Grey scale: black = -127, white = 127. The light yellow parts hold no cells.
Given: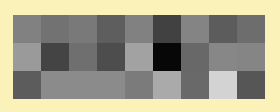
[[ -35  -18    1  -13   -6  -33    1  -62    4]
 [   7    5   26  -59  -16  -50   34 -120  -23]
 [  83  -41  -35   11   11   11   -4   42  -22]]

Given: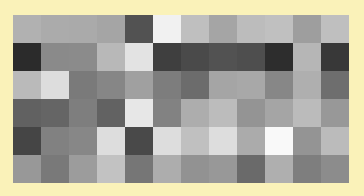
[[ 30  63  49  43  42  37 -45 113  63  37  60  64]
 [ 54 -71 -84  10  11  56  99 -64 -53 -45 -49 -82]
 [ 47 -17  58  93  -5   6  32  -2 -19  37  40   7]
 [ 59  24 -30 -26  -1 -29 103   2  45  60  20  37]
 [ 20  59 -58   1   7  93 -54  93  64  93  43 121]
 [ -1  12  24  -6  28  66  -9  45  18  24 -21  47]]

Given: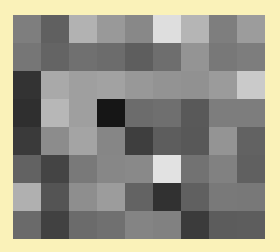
[[  -1   28   -1  -31   50   25    8   94   53]
 [  -7   -2   -9  -27  -15  -19  -33  -17   20]
 [  27   74  -76   41   31   34   24   19   17]
 [  -2   -2  -80   55   31 -105  -19  -16  -38]
 [  20  -29  -69   12   36    6  -65  -34  -39]
 [   1  -31  -29  -59   -6    7    9   98  -13]
 [  -6   -7   48  -43   14   28  -28  -78  -31]
 [ -35  -34  -21  -62  -20  -15    4    1  -68]]

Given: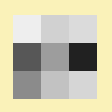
[[ 81  91 110]
 [ 29 -94 -40]
 [ 66  86  11]]

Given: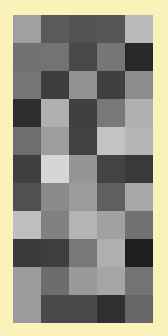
[[-41  57  32 -37 -44]
 [ -9 -87 -14 -12 -55]
 [-63  12  -9 -66  18]
 [ -7  48 -82  48 -63]
 [ 67  53 -17  29 -62]
 [-60 -70 -64  86  21]
 [-32  39 -47  10  27]
 [ 33 -14  62   1  52]
 [ 47 -97 -69 -65  -7]
 [ 37 -11  28 -18  26]
 [-79 -25  27 -53 -53]]

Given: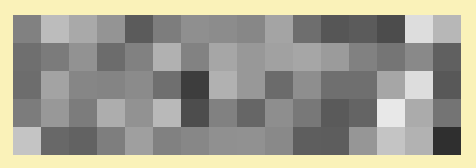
[[ 93  55   1  60  41  20 -36  -2  15  12   7  36 -17 -41 -36 -51]
 [  9 -31 -16  -4  18 -19   1  49   2  38  24  33  38  27   1 -10]
 [ 93 -39 -18  35   6   4  11 -16 -66  49  24 -20  14 -16 -16  38]
 [ 43 -11  -3  24  -3  45  18  57 -50   1 -25  14  -7 -37 -27 104]
 [ 50 -80  68 -23 -29  -1  31   1   7  16  17   9 -33 -34  22  68]]

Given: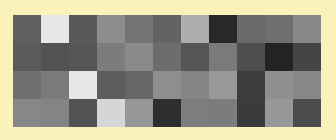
[[-17   7 -32 103 -38  13 -11 -28  46 -87 -22]
 [-92 -58 -37 -45 -41  -3  10 -19 -42  -5 -48]
 [ 15   8 -16  -4 103 -35 -25  14   5  25 -66]
 [ 23 -51   7   4 -45  86  22 -81  -2  -3 -68]]

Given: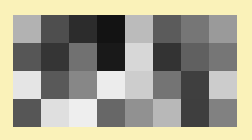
[[  -9   26   50  -49  -83 -108   59  -36]
 [ -31   -9  -41  -74  -14 -102   87  -76]
 [ -64   76  101  -38    7  108   77  -11]
 [ -65    1  -41   95  110  -24   17   56]]
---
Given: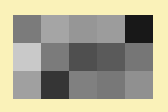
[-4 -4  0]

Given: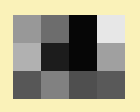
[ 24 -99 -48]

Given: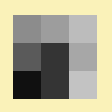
[ 12 -75  67]

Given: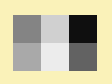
[  4 108]

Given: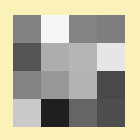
[  1  45  51 -49]

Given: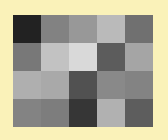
[-93  66 -46  49]

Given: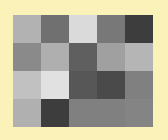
[ 50  47 -40   0]

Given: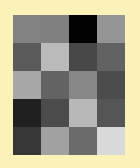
[  2  58   7 -42]
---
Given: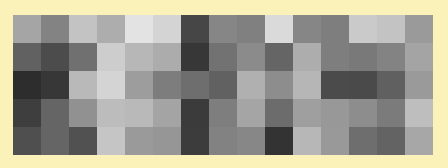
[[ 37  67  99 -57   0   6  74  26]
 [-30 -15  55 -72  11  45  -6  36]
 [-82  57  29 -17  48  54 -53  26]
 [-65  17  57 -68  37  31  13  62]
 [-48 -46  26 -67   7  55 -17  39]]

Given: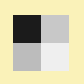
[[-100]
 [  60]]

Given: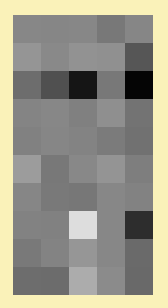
[[   7    7    6]
 [  21   18  -41]
 [ -18 -106 -122]
 [   4    0  -12]
 [   1    3  -14]
 [  28    8   -1]
 [   6   -8    2]
 [   2   93  -82]
 [  -6   22  -21]
 [ -18   44  -22]]

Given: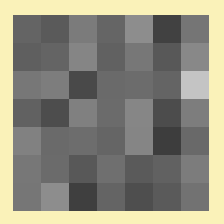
[[-27  -4  13 -10]
 [-32   5  -8   8]
 [ -8 -54 -19  68]
 [-30   0   6  -2]
 [  1 -18   5 -22]
 [ -8 -39 -37  -3]
 [ -9 -64 -49 -13]]

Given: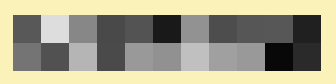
[[-39   7 -44  18 -41 -95]
 [-11  53  25  64  25 -85]]

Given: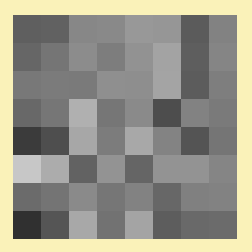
[[-32   7  24 -36]
 [-25  12  18 -33]
 [ -7  -5  14 -35]
 [-23  48  10   2]
 [-68  39  40 -43]
 [ 71 -29 -26  19]
 [-20  10   2   0]
 [-79  40  36 -22]]
